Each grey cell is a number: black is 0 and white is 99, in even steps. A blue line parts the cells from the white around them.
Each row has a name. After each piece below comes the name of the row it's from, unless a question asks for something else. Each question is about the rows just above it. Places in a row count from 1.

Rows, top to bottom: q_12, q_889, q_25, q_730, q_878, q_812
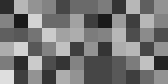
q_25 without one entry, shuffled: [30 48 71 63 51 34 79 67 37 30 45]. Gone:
[54]
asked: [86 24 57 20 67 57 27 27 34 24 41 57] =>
q_812
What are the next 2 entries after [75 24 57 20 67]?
[71 27]
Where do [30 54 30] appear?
q_25
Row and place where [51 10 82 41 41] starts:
q_889, 1
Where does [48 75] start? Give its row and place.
q_878, 10

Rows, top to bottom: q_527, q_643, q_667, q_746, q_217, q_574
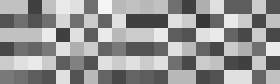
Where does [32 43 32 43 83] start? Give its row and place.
q_643, 1
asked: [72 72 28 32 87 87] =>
q_574
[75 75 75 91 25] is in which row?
q_667
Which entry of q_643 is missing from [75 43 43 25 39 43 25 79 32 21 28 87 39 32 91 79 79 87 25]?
[83]

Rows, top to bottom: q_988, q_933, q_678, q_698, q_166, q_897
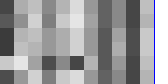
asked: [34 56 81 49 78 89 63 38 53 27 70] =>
q_933
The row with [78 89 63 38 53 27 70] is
q_933
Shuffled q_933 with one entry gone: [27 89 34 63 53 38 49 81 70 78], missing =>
[56]
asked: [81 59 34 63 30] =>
q_678
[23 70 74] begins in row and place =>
q_678, 1

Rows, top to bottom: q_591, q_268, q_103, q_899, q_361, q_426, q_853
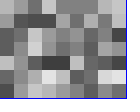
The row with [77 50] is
q_591
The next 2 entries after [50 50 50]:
[71 77]
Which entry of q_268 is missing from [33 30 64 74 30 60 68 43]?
[47]
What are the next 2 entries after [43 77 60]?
[50 57]
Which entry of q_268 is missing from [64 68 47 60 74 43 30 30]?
[33]
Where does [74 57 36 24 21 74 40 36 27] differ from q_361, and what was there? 5, [24]

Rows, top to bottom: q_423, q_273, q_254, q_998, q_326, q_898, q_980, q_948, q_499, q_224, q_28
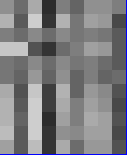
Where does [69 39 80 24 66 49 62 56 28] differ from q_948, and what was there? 2, [35]
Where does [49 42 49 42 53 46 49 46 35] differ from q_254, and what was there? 3, [53]
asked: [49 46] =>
q_254
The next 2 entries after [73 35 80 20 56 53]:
[62 62]
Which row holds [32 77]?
q_980
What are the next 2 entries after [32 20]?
[42 49]

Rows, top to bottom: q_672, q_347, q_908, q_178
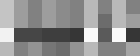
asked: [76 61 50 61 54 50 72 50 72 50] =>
q_672
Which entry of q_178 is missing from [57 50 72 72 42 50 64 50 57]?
[46]

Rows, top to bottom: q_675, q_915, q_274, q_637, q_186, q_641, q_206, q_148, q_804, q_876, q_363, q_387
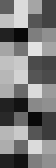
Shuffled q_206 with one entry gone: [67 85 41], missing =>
[60]
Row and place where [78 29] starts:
q_186, 2
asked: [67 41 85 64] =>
q_363
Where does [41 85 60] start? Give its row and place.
q_206, 2
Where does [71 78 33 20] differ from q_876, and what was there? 4, [23]
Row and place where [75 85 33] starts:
q_915, 1
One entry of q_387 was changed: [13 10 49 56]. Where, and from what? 2, [7]

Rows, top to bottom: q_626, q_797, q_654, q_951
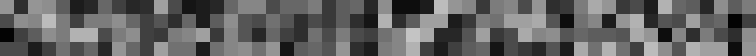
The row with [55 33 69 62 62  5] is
q_951
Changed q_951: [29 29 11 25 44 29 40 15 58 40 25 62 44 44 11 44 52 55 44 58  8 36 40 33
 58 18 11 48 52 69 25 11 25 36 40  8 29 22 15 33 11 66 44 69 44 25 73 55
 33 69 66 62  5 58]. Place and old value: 51, [62]
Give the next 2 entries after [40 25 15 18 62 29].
[ 8 11]

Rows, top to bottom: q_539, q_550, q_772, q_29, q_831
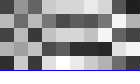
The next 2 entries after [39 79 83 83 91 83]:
[33 12]
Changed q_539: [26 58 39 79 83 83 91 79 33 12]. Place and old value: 8, [83]
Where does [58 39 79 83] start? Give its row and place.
q_539, 2
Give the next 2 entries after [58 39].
[79 83]
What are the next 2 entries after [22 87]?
[99 91]
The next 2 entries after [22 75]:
[83 83]
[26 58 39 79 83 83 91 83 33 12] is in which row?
q_539

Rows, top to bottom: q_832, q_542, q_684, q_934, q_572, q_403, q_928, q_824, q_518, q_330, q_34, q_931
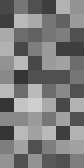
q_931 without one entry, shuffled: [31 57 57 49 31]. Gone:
[34]
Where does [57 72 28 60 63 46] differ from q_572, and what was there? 6, [42]
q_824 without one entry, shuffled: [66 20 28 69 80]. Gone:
[76]

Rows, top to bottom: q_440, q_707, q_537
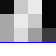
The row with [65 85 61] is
q_537
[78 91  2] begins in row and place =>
q_440, 2
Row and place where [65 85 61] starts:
q_537, 1

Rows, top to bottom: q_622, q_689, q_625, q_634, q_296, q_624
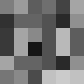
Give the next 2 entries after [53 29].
[75 79]
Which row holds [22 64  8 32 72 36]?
q_634
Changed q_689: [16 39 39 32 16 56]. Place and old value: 1, [19]

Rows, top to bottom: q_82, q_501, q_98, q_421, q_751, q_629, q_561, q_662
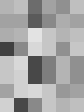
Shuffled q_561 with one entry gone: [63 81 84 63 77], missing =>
[59]
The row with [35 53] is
q_501
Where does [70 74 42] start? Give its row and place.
q_82, 1
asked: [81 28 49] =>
q_629
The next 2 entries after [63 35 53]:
[67 63]

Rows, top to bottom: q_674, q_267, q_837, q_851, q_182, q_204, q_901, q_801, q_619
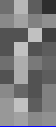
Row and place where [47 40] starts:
q_182, 3
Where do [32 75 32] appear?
q_851

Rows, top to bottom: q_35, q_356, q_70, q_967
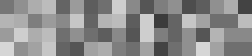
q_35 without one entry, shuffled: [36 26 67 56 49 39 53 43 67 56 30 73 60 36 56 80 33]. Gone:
[46]
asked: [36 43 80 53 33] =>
q_35
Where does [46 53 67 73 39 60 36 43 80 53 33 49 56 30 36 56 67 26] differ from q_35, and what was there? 2, [56]
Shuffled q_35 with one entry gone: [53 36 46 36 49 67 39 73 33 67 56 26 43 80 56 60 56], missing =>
[30]

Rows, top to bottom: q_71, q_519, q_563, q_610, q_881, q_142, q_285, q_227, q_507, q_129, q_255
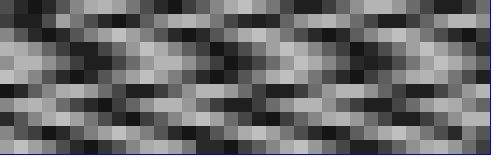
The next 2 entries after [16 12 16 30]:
[46 62]
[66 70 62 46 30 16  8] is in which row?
q_71
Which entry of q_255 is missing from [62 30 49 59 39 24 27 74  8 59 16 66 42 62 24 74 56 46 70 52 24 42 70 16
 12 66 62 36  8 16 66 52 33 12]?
[20]

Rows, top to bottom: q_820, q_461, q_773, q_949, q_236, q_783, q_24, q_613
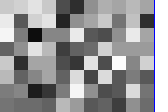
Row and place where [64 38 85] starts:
q_783, 4
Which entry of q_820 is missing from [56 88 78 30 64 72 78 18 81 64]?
[68]

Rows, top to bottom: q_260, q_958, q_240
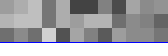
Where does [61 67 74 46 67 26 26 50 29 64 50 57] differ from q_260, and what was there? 11, [54]
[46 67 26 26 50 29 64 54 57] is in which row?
q_260
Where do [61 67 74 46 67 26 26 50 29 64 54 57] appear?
q_260
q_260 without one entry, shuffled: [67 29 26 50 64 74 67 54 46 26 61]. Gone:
[57]
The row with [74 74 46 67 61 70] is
q_958

